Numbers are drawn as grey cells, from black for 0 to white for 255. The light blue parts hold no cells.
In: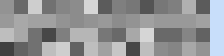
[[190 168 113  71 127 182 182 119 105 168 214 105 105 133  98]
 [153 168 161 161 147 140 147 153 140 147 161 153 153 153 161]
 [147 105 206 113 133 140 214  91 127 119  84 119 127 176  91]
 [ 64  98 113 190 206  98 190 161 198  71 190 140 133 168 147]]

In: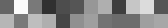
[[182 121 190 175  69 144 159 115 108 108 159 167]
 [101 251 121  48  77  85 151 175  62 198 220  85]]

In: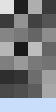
[[226  31 174  59]
 [182  25 190 101]
 [133 121 101 141]
 [127 153 121 115]
 [ 73  79  93 167]
 [ 59 147  65  85]
 [ 46  52 109 160]]

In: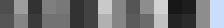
[[ 85 133  58 114 114  50  66 177 133  91 107 193  36  43 141]
 [ 78 157  50 127 120  50  66 201 133  85 141 209  23  29 141]]

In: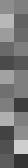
[[184  98]
 [176 126]
 [162 126]
 [156 106]
 [141 126]
 [126  60]
 [112 126]
 [106 126]
 [ 92  52]
 [ 80 206]
 [ 74  86]
 [ 66 141]]

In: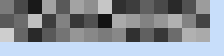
[[206 102  41  89 116 150 136 123 136  48  96  55 108 177 170]
 [123  73  25 163  89 163 143 198  48  61  96  73  41  81 156]
 [ 89 108 192  61 130  55  81  19 170 156 130 150 177 130  67]]

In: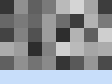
[[172 157  45 130 207 186 165 172]
 [103 122 103 157 109  61 179 122]
 [ 96 144 115 138  53  89 150  74]
 [ 67 130  81 157  45 179  96 207]
 [ 53 144  96 122 186 213 165  61]]
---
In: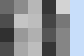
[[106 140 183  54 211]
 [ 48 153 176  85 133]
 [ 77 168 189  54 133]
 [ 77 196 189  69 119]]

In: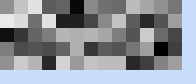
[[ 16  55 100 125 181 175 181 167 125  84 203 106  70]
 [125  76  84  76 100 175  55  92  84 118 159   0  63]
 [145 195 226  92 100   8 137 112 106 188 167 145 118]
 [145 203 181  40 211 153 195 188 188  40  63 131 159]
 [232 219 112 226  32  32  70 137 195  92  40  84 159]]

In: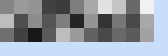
[[112  65  23  91 189 154  97  73 104  91 162]
 [189  79 141  85 126  36 148  51 119  73 168]
 [133 154 148  65  59 126 168 225 197 104 241]]

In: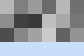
[[142  64  57 190 168 119]
 [183 127 155 106 183 112]
 [ 77 135 162 202  98 148]]

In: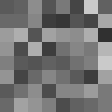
[[148  69 105 134 113  90  61 162]
 [148  76 174  61 113 134 121 182]
 [127  90  84  97  90 113 127 202]
 [ 90  97 141  84 121  69 202  97]
 [105 105 134  61  54  84  69 168]
 [ 90 113 141  76 134 134 156 121]
 [105 162 148 127  76  97 105 121]
 [156 174  84 162 148 141 174  48]]

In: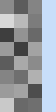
[[155  62 163]
 [139  92 132]
 [201 105 111]
 [132 111 177]
 [ 62 147 105]
 [155 163  77]
 [ 92 169 139]
 [216 185 124]]

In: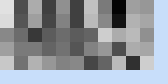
[[225  78 172  64 144  64 193 122   4 159 151]
 [219  85 159  70 130  64 186 136  19 178 166]
 [136 108  56  92 108  92 100 206 172 186 144]
 [200 114 178 151 130 136  70 100 186  48 206]
 [159 122 122 100 114  85 130 151  78 172 166]]

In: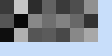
[[ 85   8 136 111 130 104  50]
 [ 14 176  85  91  72 136 168]
 [ 58 198  44  98  58  78 144]]
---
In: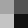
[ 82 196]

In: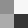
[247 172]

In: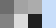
[172 219]

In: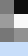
[ 13 156]

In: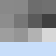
[112  90 149]

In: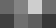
[111  95]
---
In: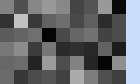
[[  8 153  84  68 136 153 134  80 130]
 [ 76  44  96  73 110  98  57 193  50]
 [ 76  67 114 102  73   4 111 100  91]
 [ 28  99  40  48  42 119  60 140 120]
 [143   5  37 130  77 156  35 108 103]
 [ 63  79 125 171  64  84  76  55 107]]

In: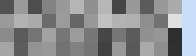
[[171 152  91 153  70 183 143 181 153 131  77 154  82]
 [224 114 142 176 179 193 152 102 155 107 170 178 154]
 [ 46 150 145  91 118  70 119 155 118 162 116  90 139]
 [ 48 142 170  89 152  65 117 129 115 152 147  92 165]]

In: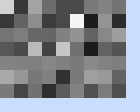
[[115 130 121  74  74 108 164  56 210]
 [ 43 148  28 244  73  60 141  99  56]
 [157 136  99 146 129 102 103 125 116]
 [ 84  99  28 112 198  67 186  75  87]
 [126 130 137 122 128 135 128 129 131]
 [ 98 153 159 121  49 129 120 151 169]
 [ 78 123  81 131  92  47 113  69 122]]

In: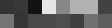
[[ 66 177 177 135 230  19  56  52]
 [ 94 113  64  78  75  73  53 116]]

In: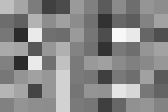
[[141 149 110 139  91 128 154  75  64 124 165 191]
 [162 131  93 103  50 113 140 160 141 179  96 109]
 [ 79 102 233 247  77 118 154 109 112 234  43 119]
 [162 149 110 121  50 113 131 176 151  87 165 170]
 [151 137 128 139 160 153 122 193 112 234  43 129]
 [ 90 161 110 121  63 118 122 210 151 161 148 119]
 [100 119 215 229 146 148 117 210 151  69 165 181]
 [131 149 145 103  63 118 122 210 141 142 148 129]]

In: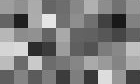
[[149 113 141 176 135 109 101 171 144 158]
 [129  25  65 112 142 112 229 172  31 101]
 [ 97  69  87  97  99 169 100 145 140 183]
 [192 136 124  83  95 157  59  44 217 213]
 [172 132 154 170 134 118 108 202 107 188]
 [ 64 152 221  56 126  60 125  91 131  94]]

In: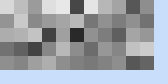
[[142  87 164 183 229  71 232 223 155 189 216]
 [114 144 125 145 118 185 165 154 137 201 148]
 [151 165  95 125 145  41 160  66 195 178 173]
 [204 193 134 151 108 141 184 135  67  97 114]
 [100  87 142 130 121 128 142 174 159 133 143]]

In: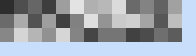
[[161  98 131 106 219 184 176 227 158  62 102  78  45]
 [190  87 164 207 202 148 223 129  64 158  82 171 106]
 [ 92 111  76  65 117 117  69 132 214 145 181 213 135]]
